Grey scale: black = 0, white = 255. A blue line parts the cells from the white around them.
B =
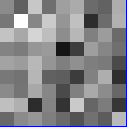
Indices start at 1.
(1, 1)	139
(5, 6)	144
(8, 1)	191
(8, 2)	176
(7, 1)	138
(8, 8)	124
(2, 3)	134
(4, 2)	124
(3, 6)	183
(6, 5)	94
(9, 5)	106
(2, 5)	149
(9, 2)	139
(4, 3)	150
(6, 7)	129
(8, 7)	102
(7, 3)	168
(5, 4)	149
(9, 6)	83
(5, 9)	74
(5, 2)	156
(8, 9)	54
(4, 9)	111
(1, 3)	199
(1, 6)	171
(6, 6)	60

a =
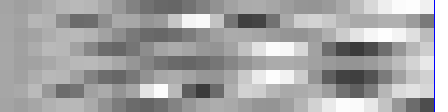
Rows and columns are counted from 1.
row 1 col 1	164
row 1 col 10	130
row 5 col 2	160
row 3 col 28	254
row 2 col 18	64
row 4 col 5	183
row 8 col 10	107
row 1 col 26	191
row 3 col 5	182
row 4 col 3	172
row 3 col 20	156
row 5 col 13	106
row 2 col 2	163
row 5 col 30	211
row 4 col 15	152
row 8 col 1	164
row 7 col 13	185
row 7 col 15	59
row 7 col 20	182
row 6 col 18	201
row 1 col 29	251
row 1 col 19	172
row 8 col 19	149
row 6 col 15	150
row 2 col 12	155
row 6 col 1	166
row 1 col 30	253
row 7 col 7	161
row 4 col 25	71
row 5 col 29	188
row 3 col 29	244
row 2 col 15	249
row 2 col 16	194
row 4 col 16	148
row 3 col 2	159

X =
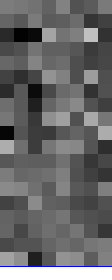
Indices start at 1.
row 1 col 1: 124
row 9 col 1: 119
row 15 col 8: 81
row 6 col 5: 129
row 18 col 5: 111
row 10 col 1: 6
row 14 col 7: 80
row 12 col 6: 83
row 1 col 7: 91
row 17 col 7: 84
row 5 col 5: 109
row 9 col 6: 81
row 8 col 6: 137
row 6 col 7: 156
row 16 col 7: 80
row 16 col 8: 75
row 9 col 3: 56
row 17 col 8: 54
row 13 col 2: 103
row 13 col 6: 80
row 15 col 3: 139
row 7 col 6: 115
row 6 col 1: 66
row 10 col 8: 172
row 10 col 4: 58
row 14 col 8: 127
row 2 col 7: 53
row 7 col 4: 73
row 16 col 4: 107
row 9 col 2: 91
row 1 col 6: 82
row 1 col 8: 122
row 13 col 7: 64

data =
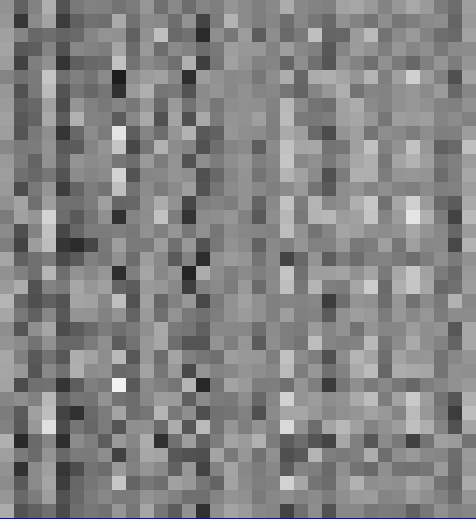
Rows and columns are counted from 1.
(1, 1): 146
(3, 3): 104
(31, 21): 218
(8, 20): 130
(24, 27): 148
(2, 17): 179
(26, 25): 141
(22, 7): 161
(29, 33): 86
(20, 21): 196
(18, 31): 136
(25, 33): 100
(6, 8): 138
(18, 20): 137
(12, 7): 138
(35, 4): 165
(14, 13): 138
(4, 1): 164
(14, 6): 100
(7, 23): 132
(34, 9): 154
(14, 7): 125
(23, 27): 153
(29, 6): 118
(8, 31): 145
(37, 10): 118
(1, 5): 83
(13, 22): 161
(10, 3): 121
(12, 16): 124
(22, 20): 128
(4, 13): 138
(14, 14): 158
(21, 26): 165
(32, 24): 68
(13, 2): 112
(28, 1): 163
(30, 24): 134
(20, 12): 135

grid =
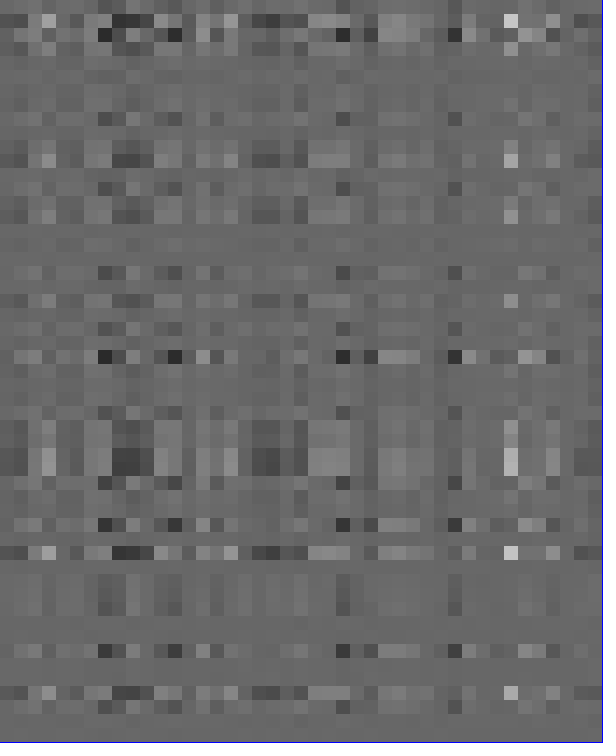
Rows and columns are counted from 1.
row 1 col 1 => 104
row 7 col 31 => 105
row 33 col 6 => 91
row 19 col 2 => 104
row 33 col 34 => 116
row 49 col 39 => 103
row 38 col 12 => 87
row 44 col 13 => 87
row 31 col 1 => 94
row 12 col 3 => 116
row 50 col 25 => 127
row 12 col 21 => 95
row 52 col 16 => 104
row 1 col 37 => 103
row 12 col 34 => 115
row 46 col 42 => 103
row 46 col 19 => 103
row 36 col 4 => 109
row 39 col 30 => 102
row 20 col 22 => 116
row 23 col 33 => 104
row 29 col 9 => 103
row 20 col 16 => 92
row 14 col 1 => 103
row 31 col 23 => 118
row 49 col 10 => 105
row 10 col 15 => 106
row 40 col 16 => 116
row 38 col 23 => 106
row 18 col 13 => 110
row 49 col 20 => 105
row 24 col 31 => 105
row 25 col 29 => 104
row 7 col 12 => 106
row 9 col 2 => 109
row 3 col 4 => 96
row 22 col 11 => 91
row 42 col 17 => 104
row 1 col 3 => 112
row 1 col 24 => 105
